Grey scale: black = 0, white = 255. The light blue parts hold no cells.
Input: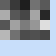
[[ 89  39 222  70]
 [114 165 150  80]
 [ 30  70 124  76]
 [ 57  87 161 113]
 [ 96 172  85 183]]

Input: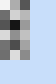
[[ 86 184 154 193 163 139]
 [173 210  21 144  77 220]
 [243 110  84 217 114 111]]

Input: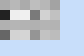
[[163 193 179 188]
 [183 210 180 194]
 [190 122 177 149]
 [171 240 179 213]
 [184 238 181 211]
 [172  34 177 102]]

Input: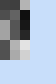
[[180  15  23  38 227 209]
 [ 63  99  85  87 179 170]
 [ 65  78 162 163  81  81]]

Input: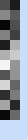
[[ 27  90  79  62 178 202 149 147 101 123  39 105]
 [ 79 136   7 129  29 176 244  84 213  46 165   9]]

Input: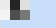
[[223 120]
 [ 37  78]
 [235 244]]

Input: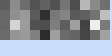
[[111 190 122 161]
 [137 115 238 107]
 [184  96  67  70]
 [ 78  89 159 101]
 [116 133  94 107]
 [ 81 120 126 159]
 [ 97  47  78  43]
 [ 82  91  81 128]
 [109 153 156 154]
 [140 144 212 149]
 [ 93 103 103 107]]

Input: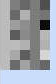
[[ 79 117  13 183 177 212 103]
 [124 124 124 124 124 124 124]
 [103 177 142 138 176  94 162]
 [127 105 157  92 188 168 106]
 [187 187 187 187 187 187 187]]
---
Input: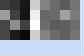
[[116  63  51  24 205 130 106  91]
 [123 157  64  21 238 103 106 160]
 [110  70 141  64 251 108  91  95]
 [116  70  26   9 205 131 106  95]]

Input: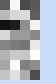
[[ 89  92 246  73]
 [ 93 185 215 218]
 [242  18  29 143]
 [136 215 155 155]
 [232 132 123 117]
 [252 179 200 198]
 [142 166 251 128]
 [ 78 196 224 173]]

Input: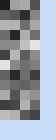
[[ 81  28 160 169]
 [133  97  87  46]
 [168 180 178 109]
 [110 108  39 174]
 [228 137 138 191]
 [140  66 183  93]
 [126 226 136 112]
 [ 61  97  41 109]
 [114 123 105  98]
 [145 170  84 162]
 [105  63  71 179]
 [ 69 188 177  89]]

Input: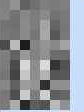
[[129 128 146  97 112 127 124]
 [121 131 115 135 124 139 115]
 [119 115 113 139 125 164 101]
 [120 120 116 139 117 167  87]
 [162  76 185  29 133 147 136]
 [108 126  99 152 131 146 108]
 [ 81 124  75 214 141 218  52]
 [ 87 118  67 199 142 179  85]
 [144 136  97 156 147  47 142]
 [102 119  80 203 126 204  95]
 [145 123 172  40  93  82 185]]

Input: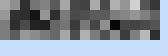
[[ 55 168 144  47 116 130  91 167  71  66 171  73 176 149 209  85]
 [ 99 152  49  46  21 149  46 122  73  79  91  91 125 134 149 127]
 [ 84 124  45  74  34  32 102 117  58 120  69 143   7  71  67  74]
 [ 46 125  92 152 139 121 103 166  76 176 124  79 141  59 128 184]]

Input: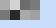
[[122 172 211 108]
 [161 119  41 170]]
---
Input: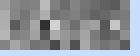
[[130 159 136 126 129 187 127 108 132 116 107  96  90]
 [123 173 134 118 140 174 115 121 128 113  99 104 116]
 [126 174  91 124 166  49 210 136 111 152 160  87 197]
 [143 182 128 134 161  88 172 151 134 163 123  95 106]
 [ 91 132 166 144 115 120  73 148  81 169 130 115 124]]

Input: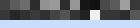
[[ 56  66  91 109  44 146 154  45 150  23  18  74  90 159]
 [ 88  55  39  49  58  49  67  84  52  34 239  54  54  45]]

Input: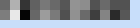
[[ 82 105 177  52  97 120 105  86 147 141  82 106  82]
 [ 87 125 232   5 103 156 122  80 145 106  62 132  42]]

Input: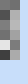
[[112 119]
 [177  81]
 [184 126]
 [162 113]
 [124 229]
 [171  63]]

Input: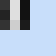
[[ 17  53 223]
 [ 18  35 223]
 [ 27  51 206]]

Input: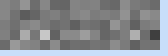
[[107 134 125 148 109 135 103 101 132 128 130 109 104 140 122 116]
 [137 135 114  92 101 122 127 114 131 137 124 128 123 146 111 145]
 [130 125 112 130 138 122 109 114  96 116 111 101 148 126  97 124]
 [ 63 128 106 171 119 199  98 138 138 157 132 102 112 126 175 109]
 [113 107 153 135 130 108 139 103 111 109 116 112 140 123  97 115]]
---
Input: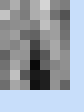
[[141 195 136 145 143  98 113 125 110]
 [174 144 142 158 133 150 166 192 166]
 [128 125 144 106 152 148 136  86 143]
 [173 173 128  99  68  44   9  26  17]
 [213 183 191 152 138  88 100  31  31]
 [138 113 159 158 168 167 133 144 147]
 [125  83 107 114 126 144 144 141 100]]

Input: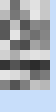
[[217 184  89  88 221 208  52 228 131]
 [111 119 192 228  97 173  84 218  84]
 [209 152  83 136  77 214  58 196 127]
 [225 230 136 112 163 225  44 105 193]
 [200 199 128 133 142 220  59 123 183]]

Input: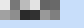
[[233 161]
 [120 142]
 [187  42]
 [227  49]
 [101 153]
 [105 127]]

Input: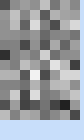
[[ 79 149 144 145 128  47 145 179 131 136  81 187]
 [141 193 187 143 130 130 127 178 131 203 157 130]
 [157 134  98 135  73 147 190  88 114  72  67 173]
 [144 188 218 150 145 127 162 242 179 220  86 163]
 [192  91 128 105  85 207 124  76 129 120 116 110]
 [119 178  77 133 169 112 226 154 185 131  68 137]
 [167 163 181 136 101 141 185 214 188 162  33 162]
 [136 159 216 117 159 143  63 214 143 196 152  73]]

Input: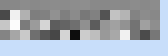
[[134  73 198 132]
 [136 240 252 166]
 [140 177 123 201]
 [137 126 155 111]
 [139 129 213  87]
 [140 145  93  71]
 [139 127 100 212]
 [141 139 111  13]
 [142 120 144 204]
 [137 129  92 190]
 [136  83 150 153]
 [138 194 161 168]
 [137 180 146 241]
 [140 131 115 115]
 [137 140 160  75]
 [140 136 142 119]]

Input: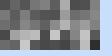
[[ 79 121 110  73 107]
 [101  92  98 162 100]
 [ 85 125 134 180 200]
 [118  92 117 188  86]
 [128  83  97  75  73]
 [ 94  81 139 198  78]
 [172 155 179  83  69]
 [ 77 109 137 133 101]
 [ 80 117 156 195 189]
 [128 135 129  88  46]]
